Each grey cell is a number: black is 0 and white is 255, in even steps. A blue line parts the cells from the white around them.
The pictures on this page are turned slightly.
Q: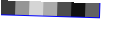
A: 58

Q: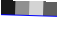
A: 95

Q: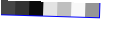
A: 50

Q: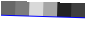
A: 63

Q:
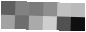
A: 81

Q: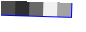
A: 77
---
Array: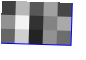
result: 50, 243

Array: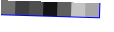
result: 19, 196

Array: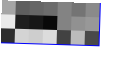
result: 9, 233

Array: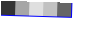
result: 223, 223

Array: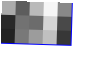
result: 108, 246

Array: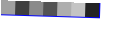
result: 83, 196

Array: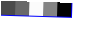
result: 251, 251

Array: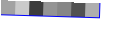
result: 148, 202

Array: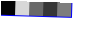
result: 105, 216
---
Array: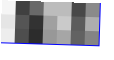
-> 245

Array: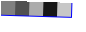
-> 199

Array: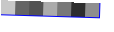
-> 200

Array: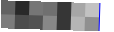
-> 194

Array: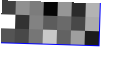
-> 255

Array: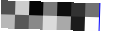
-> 253
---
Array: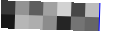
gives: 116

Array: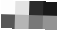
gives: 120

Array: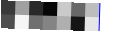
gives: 21

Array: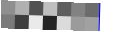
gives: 155

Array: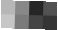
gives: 68

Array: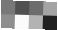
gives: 179

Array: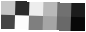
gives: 105

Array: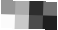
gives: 76
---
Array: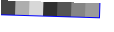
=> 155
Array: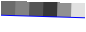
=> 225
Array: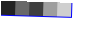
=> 207
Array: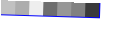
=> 58
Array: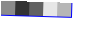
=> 182
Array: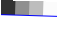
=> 251
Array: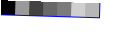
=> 183
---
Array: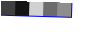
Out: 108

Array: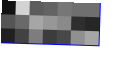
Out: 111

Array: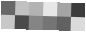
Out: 164

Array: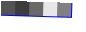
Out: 231

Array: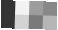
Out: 156

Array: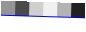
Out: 179

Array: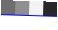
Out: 243
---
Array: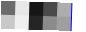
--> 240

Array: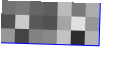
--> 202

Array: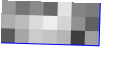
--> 188

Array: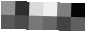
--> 74

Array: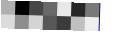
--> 141

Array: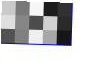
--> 134

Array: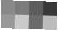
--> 202

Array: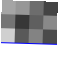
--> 55

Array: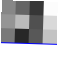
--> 187

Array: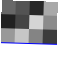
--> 68
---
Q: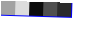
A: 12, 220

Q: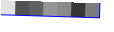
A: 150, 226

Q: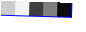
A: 62, 244

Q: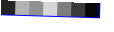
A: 215, 215

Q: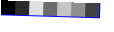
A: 108, 224

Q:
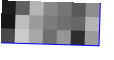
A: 124, 204

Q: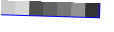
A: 98, 216

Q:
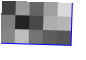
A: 73, 216

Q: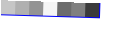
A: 245, 245

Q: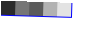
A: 91, 227
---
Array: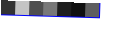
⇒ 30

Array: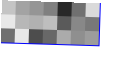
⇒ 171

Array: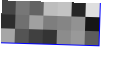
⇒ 140

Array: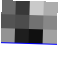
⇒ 30

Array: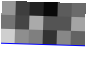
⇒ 50

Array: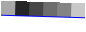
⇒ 109

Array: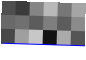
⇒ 19

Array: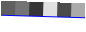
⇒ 224
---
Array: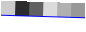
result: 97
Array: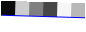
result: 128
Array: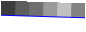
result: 111
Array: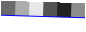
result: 232
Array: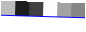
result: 65
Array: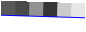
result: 146
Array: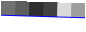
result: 45
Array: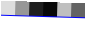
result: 31
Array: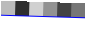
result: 208
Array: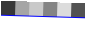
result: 201
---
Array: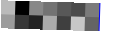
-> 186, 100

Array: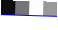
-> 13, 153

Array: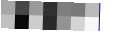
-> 166, 248

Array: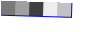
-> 122, 194

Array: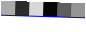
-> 170, 149

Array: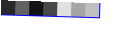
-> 41, 191

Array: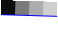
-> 13, 207

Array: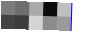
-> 124, 155
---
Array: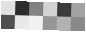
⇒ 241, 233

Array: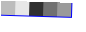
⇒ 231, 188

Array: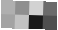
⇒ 210, 194

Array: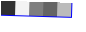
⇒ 243, 187

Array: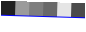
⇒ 229, 155

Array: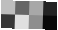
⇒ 224, 190

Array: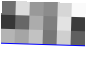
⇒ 250, 227

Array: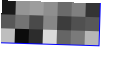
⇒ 218, 190
